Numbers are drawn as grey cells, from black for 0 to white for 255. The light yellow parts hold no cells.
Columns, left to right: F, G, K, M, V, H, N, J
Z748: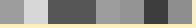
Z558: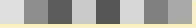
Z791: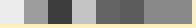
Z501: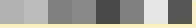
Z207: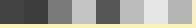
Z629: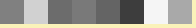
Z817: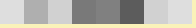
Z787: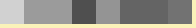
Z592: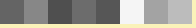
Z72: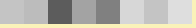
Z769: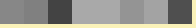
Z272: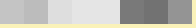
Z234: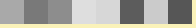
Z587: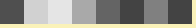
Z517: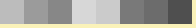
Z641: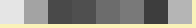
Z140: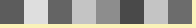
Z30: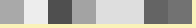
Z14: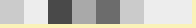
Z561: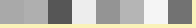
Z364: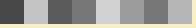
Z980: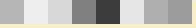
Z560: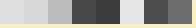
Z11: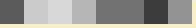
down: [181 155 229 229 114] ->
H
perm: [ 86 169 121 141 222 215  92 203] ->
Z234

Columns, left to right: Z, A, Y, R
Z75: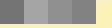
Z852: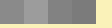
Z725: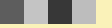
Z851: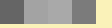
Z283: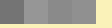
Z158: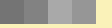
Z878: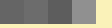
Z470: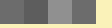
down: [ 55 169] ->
Y
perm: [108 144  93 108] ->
Z470
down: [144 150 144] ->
R

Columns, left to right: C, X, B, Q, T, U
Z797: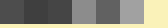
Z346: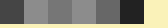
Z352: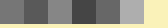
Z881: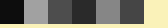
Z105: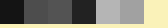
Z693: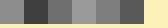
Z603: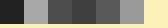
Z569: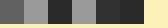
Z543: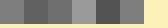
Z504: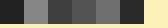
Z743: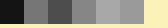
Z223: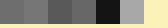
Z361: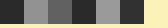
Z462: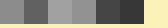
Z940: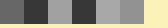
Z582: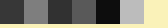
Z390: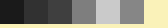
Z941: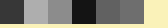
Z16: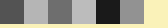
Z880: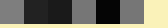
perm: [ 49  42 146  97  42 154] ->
Z361
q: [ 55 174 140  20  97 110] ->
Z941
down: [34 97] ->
C
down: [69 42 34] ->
Q
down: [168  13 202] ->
T

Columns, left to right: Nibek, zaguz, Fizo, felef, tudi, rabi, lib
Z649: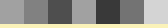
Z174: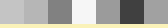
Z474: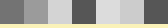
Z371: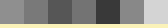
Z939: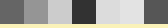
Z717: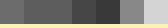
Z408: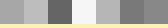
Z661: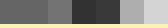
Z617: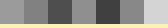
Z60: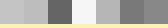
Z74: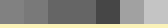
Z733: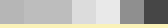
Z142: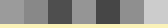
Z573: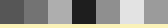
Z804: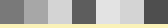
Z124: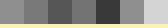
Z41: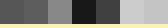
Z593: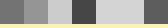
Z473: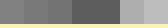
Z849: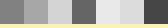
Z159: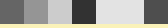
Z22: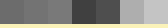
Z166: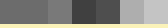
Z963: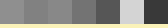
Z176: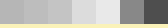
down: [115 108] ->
zaguz
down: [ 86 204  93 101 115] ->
Fizo
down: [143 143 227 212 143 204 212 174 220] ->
rabi
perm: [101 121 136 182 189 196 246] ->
Z60
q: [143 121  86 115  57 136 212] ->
Z371
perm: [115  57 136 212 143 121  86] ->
Z371

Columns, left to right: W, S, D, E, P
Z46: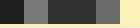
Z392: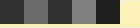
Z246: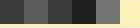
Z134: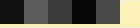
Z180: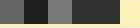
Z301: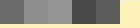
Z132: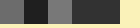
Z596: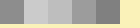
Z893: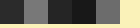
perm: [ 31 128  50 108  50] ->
Z392
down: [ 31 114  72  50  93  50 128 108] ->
P
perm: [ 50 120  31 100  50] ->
Z180
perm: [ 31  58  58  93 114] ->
Z246
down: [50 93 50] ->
P
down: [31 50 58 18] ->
W

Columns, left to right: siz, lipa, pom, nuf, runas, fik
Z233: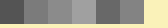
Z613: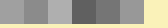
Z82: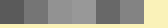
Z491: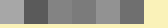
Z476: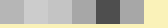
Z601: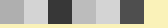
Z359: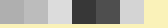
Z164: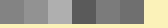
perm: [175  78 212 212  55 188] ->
Z601
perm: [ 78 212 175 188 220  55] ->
Z359
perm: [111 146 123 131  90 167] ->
Z491
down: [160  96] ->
nuf

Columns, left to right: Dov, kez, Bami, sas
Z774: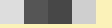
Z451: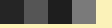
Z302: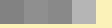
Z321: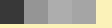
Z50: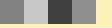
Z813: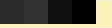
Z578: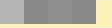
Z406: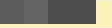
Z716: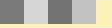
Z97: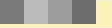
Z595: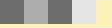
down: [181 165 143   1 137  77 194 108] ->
sas
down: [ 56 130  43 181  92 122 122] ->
Dov
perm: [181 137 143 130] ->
Z302

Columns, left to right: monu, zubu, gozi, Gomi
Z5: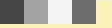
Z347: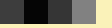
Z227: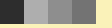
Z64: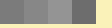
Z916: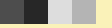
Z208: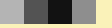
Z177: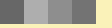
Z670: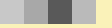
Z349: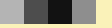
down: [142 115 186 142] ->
Gomi
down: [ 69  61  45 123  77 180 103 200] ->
monu

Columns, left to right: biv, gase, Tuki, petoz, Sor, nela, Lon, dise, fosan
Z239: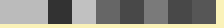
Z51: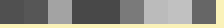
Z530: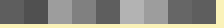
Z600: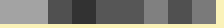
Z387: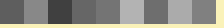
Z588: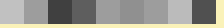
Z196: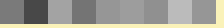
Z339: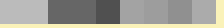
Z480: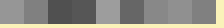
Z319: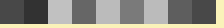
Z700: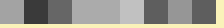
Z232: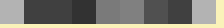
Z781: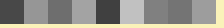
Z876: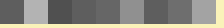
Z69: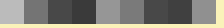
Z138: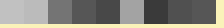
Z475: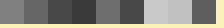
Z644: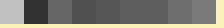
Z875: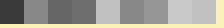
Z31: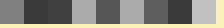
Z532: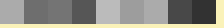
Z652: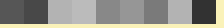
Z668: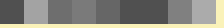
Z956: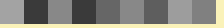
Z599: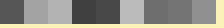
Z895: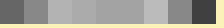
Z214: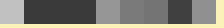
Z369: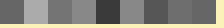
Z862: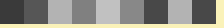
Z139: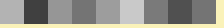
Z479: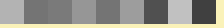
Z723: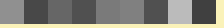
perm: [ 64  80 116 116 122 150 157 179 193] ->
Z479
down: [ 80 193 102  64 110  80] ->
Tuki
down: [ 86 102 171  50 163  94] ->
petoz
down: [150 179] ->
gase
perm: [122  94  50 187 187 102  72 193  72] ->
Z319
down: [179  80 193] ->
dise
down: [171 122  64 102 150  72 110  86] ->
Sor

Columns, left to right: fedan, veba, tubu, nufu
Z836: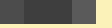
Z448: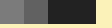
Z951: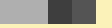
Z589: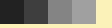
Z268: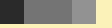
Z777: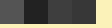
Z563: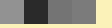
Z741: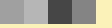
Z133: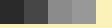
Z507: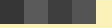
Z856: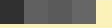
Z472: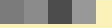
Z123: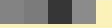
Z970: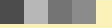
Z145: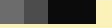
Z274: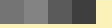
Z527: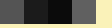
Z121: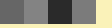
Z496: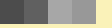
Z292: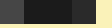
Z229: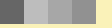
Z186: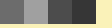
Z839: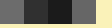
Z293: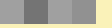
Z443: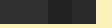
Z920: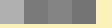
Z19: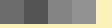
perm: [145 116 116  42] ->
Z268
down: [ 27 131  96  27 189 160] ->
veba
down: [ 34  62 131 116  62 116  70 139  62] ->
tubu
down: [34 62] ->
tubu
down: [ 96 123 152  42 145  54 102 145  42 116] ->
nufu
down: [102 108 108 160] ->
fedan

